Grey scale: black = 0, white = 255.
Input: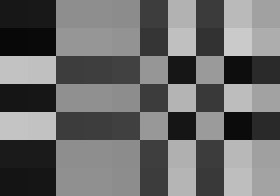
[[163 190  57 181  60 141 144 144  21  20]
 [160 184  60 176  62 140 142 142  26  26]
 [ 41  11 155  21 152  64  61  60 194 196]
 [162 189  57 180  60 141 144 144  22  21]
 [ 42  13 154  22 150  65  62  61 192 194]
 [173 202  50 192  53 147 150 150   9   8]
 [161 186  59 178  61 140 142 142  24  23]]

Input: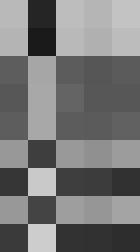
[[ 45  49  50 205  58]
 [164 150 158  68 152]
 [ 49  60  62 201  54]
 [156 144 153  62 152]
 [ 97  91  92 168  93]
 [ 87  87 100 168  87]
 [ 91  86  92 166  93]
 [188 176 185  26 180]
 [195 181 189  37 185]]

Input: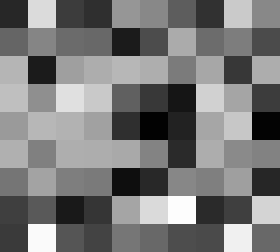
[[104 240  74  77 104 118  67  85 250  58]
 [212  63  42 253 218 165  53  25  89  63]
 [ 38 159 127 135  40  14 122 126 163 117]
 [130 138 173  42 131 169 173 174 128 176]
 [  3 199 166  34   2  47 161 178 183 154]
 [ 60 165 209  21  56  96 201 224 143 191]
 [173  55 167 123 174 183 173 159  27 181]
 [ 75 125 108 171  76  27 104 107 133 101]
 [136 202  49  93 136 150  47  60 219  39]]

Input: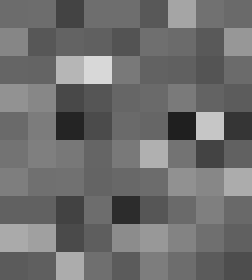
[[ 77  91 109 125  91 111 172  95  91]
 [ 96 111 131 152 140  94  74 160 170]
 [105 127 106  86  44 109  66  97  97]
 [172 135 145 108 104 100 113 112 126]
 [ 97  67 115 176 121 101 120 127 115]
 [ 53 198  31 102 106  75  36 124 106]
 [ 92  99 122 106 102  85  72 135 146]
 [107  84  96  98 121 216 182 100 101]
 [151  89 107 111  83  96  99  87 134]
 [106 113 165  88 110 110  67 109 108]]

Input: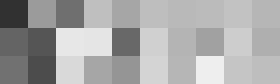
[[190 197 238 182 212 149 166 217  76 113]
 [175 205 161 180 208 104 229 231  85 100]
 [182 194 187 185 190 166 191 111 155  49]]

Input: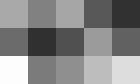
[[221 189 143 123 253]
 [ 97 155  80  48 107]
 [ 49  88 166 129 169]]

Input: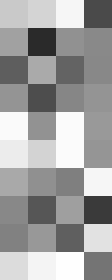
[[116 254 244 220]
 [226  95 152 129]
 [ 58 159  86 136]
 [246 127 144 169]
 [149 251 211 236]
 [153 251 146 250]
 [148 134  77 148]
 [136  99 170  94]
 [137 145  42 161]
 [ 74 246 212 201]]

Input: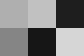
[[214  22 133]
 [ 30 193 175]]
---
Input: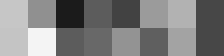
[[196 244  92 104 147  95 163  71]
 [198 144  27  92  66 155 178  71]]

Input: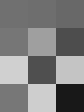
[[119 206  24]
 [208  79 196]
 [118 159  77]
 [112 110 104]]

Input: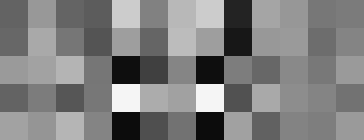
[[162 149 181 132  12  79 114  12 161  97 131 126 154]
 [ 99 124  86 119 245 172 161 245  81 169 141 132 114]
 [154 162 180 118  14  64 133  14 125 103 137 120 154]
 [103 169 118  84 158 101 188 158  23 152 154 109 132]
 [ 99 152 100  92 204 129 184 204  35 165 151 119 123]]

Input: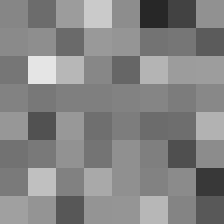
[[160 148  87 148 149 183 132  88]
 [122 192 129 169 144 130 139  56]
 [114 121 146 116 144 127  79 140]
 [151  81 152 111 125 108 110 178]
 [130 120 127 127 130 133 124 136]
 [118 229 183 135 102 180 156 157]
 [138 142 106 153 149 115 118  91]
 [134 108 156 202 141  39  66 145]]

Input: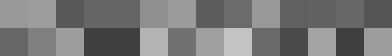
[[103 127 158  64  63 180 113 159 195 105  74 163  62 157]
 [152 157  88 102 102 143 155  92 107 153  96  97 104  85]]

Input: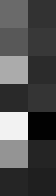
[[ 37  31]
 [148  36]
 [242   2]
 [ 41  52]
 [171  43]
 [ 88  56]
 [106  50]]

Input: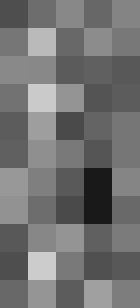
[[104 149  92 160 125]
 [ 78 204 121  80  88]
 [ 88 135 148  96 123]
 [146 109  74  25 105]
 [152 127  89  25 133]
 [ 96 143 121  85 118]
 [ 92 158  74 100 118]
 [114 202 148  84  92]
 [137 136  91  96  88]
 [118 186 104 140 120]
 [ 78 109 136 103 132]]
